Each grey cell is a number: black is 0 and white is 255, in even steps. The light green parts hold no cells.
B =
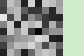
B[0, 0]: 76
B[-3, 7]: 34
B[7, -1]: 55
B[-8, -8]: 193
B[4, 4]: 61
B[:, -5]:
[210, 54, 143, 178, 61, 173, 213, 104]
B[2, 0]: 229
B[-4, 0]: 42
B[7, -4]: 178
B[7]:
[34, 182, 139, 32, 104, 178, 199, 184, 55]
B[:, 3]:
[34, 95, 51, 200, 201, 160, 183, 32]
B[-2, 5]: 168
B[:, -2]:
[191, 40, 40, 177, 148, 34, 160, 184]
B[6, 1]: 149
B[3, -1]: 84
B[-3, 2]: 152
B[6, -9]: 65
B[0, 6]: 200
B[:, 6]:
[200, 122, 58, 58, 110, 206, 75, 199]
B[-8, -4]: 29
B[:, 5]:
[29, 56, 103, 204, 4, 218, 168, 178]

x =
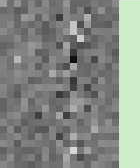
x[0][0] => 157
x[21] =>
[97, 117, 109, 101, 100, 109, 133, 105, 130, 145, 214, 120, 161, 121, 109, 119, 120]
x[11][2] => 133
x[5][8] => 125
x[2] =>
[123, 121, 103, 152, 143, 99, 138, 107, 60, 134, 122, 122, 172, 97, 108, 112, 104]
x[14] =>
[100, 119, 111, 146, 102, 128, 123, 103, 112, 112, 153, 155, 136, 120, 125, 108, 127]
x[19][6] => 111
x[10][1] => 124
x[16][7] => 116
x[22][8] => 107
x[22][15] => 130
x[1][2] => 93
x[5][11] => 204
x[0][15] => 117
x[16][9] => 64
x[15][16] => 133
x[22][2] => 102
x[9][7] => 130
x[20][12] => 117
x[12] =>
[134, 115, 101, 116, 128, 140, 134, 136, 142, 128, 67, 116, 69, 118, 119, 116, 114]
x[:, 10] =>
[101, 102, 122, 197, 197, 96, 93, 59, 15, 167, 122, 56, 67, 143, 153, 172, 109, 129, 130, 173, 121, 214, 119, 126]
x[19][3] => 115
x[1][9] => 133
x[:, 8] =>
[116, 114, 60, 131, 120, 125, 82, 124, 125, 100, 131, 96, 142, 59, 112, 101, 163, 119, 112, 69, 144, 130, 107, 113]
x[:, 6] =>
[136, 128, 138, 92, 92, 100, 117, 102, 93, 122, 112, 116, 134, 122, 123, 149, 123, 114, 88, 111, 114, 133, 136, 119]
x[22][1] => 140
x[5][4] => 125
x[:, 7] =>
[107, 116, 107, 116, 99, 105, 118, 120, 138, 130, 169, 117, 136, 112, 103, 109, 116, 109, 130, 131, 108, 105, 98, 110]
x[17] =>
[133, 115, 124, 95, 109, 112, 114, 109, 119, 135, 129, 102, 124, 146, 117, 141, 111]
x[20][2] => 93
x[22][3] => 116
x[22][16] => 139
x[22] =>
[112, 140, 102, 116, 126, 97, 136, 98, 107, 167, 119, 76, 104, 105, 132, 130, 139]

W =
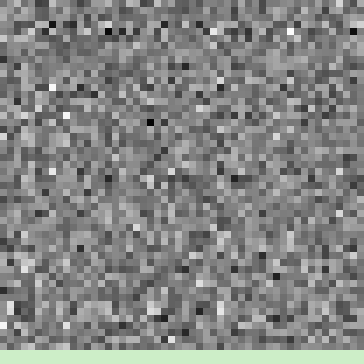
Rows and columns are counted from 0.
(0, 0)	116
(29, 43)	124
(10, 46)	82
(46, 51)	163
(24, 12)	108
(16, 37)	85
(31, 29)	148
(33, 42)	136
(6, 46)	128
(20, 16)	145
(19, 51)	120
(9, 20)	131
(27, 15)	99
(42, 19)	67
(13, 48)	106
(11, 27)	116
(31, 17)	157
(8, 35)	109
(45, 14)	124
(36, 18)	84
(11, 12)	135
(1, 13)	129
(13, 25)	73
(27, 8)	133
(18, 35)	163
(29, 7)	96
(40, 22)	109
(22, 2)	164
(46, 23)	151
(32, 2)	139
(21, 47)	128
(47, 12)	128
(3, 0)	140
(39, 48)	113
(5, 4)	156
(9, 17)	126
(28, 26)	130
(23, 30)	152
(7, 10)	127
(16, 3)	214

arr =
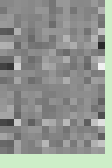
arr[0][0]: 135
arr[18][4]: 150
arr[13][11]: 141
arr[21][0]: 120
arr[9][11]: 133
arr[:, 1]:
[136, 141, 152, 151, 86, 141, 174, 136, 106, 55, 133, 120, 131, 150, 140, 168, 164, 63, 127, 149, 101, 110]
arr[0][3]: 140
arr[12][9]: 135
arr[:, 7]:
[117, 118, 126, 108, 150, 118, 126, 160, 144, 162, 148, 153, 135, 126, 145, 120, 125, 169, 146, 131, 125, 148]
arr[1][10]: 117
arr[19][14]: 96
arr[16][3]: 138
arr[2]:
[146, 152, 127, 135, 131, 130, 143, 126, 145, 151, 137, 141, 131, 147, 120]
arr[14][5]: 124
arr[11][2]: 165
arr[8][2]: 173
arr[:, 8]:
[151, 127, 145, 140, 149, 145, 154, 121, 147, 137, 131, 145, 135, 134, 140, 132, 134, 140, 133, 131, 119, 136]
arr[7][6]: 144
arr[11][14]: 155
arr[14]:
[149, 140, 120, 130, 143, 124, 120, 145, 140, 119, 155, 131, 147, 134, 97]
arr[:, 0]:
[135, 119, 146, 154, 90, 143, 177, 146, 106, 66, 139, 111, 140, 142, 149, 152, 165, 71, 128, 164, 104, 120]
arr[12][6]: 130
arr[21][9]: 141
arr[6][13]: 162
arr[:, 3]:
[140, 138, 135, 143, 131, 132, 143, 124, 130, 121, 141, 133, 134, 146, 130, 146, 138, 130, 140, 134, 134, 133]
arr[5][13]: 179
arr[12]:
[140, 131, 131, 134, 132, 131, 130, 135, 135, 135, 143, 135, 150, 140, 123]
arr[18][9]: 115
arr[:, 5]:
[141, 150, 130, 140, 136, 135, 114, 138, 122, 131, 132, 121, 131, 148, 124, 157, 142, 125, 150, 137, 147, 127]
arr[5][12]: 135
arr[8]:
[106, 106, 173, 130, 109, 122, 158, 144, 147, 172, 123, 142, 112, 167, 186]
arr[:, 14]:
[134, 175, 120, 113, 193, 111, 42, 116, 186, 241, 127, 155, 123, 126, 97, 127, 79, 223, 153, 96, 195, 149]
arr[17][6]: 177
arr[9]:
[66, 55, 205, 121, 120, 131, 169, 162, 137, 133, 117, 133, 103, 151, 241]
